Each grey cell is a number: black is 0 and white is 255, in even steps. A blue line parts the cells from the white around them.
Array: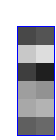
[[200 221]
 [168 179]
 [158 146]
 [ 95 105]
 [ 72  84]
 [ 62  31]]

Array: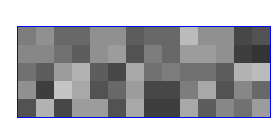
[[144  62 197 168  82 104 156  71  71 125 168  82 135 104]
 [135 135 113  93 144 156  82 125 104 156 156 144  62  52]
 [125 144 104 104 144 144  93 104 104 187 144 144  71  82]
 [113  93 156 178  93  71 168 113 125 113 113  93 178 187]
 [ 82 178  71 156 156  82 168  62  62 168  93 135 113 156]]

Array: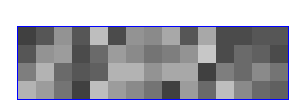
[[179 156 116  64 190 156 138 116  64 156 106 190 138 106  96]
 [126 179 106  86  96 179 179 147 168 168  64 126 106 138 116]
 [ 86 147 156  75 106 156 138 116 126 147 199  75 106  96  75]
 [ 64  86 147  86 190  75 147 138 168  86 168  75  75  86  86]]

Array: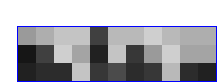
[[154 174 196 196  64 185 185 207 185 174 174]
 [ 33  44  44 196  55  75  44  55 185  44  33]
 [ 22  64 207 164  33 196  55 154 207 164 164]]

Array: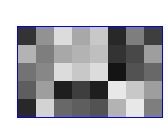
[[179 126 168 179 191  51  72 158]
 [115 135 220 200 220  20  82 104]
 [ 94 158  30  62  30 232 200 158]
 [ 51 146 220 168 200  40 126  62]
 [ 40 211 104  94  82 179 232 126]]

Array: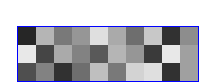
[[232  69 170 130  89 181 150  58 232 160]
 [ 79 130  49 110 191 121 211 223  49 160]
 [ 38 181 121 150 223 170 110 200  49 141]]
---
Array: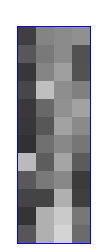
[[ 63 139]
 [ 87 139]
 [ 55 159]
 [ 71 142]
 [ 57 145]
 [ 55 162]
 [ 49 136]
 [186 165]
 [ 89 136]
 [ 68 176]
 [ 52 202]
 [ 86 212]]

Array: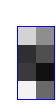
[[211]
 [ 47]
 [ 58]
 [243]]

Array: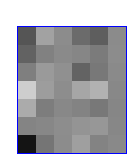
[[ 85 140  94]
 [ 98 138 123]
 [127 144 120]
 [206 141 178]
 [171 136 120]
 [132 141 151]
 [ 20 140 131]]

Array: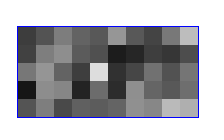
[[ 61 125  88  88 120]
 [ 65 142  80  38  54]
 [119  99 221  70  82]
 [ 22 134 108 143  88]
 [ 84  73  92 144 186]]

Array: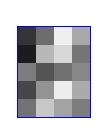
[[ 53 239]
 [ 28 216]
 [125 113]
 [ 70 237]
 [115 163]]

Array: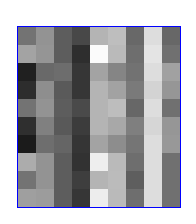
[[115  93 180 104 103]
 [163  93 251 110 112]
 [ 32 109 163 114 161]
 [ 45  90 180 122 150]
 [115  93 180 103 112]
 [ 47  89 180 127 150]
 [ 27 101 163 117 152]
 [172  93 238 110 112]
 [115  93 180  94 112]
 [159  93 237 110 112]]

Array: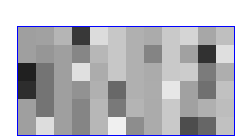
[[159 181 220 176 201 167]
 [159 159 183 176 201  49]
 [ 32 159 172 176 201 123]
 [ 45 159 176 176 231 112]
 [159 159 183 180 201 176]
 [159 159 183 141 201 102]]
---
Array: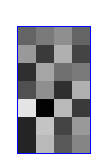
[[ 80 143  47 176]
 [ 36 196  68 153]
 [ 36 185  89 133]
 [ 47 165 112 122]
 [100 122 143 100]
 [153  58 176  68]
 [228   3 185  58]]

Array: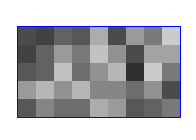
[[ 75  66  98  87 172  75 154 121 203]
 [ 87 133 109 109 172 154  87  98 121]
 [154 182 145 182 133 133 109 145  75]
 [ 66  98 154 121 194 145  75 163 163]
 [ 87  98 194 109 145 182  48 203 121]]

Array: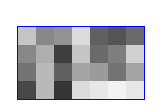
[[ 72 185  53 220 231 242 231]
 [136 174  62 197 106 126 209]
 [115 185  96 164 155 115 164]
 [197 136 146 220  96  84 106]]

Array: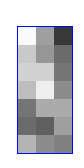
[[250 159  56]
 [201 150 107]
 [210 210 117]
 [180 140 128]
 [189 238 140]
 [107  95 159]
 [117 171 171]]

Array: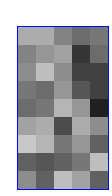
[[162 172  76 172 141]
 [ 97  86  97 119 190]
 [200 181 119 150  97]
 [172 172 131 108 119]
 [141 190 141  65  65]
 [119 108 150  86  65]
 [131 150 162  54 108]
 [108 119 181 150  32]
 [141  97 190 162  97]]

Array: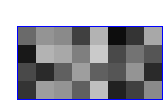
[[ 73  42  96 158  96  85 148  42]
 [106 148 138  64 179  13  52 168]
 [ 52 158 148  96 191  33  64 138]
 [ 24 179 168 127 202  73 115  85]]
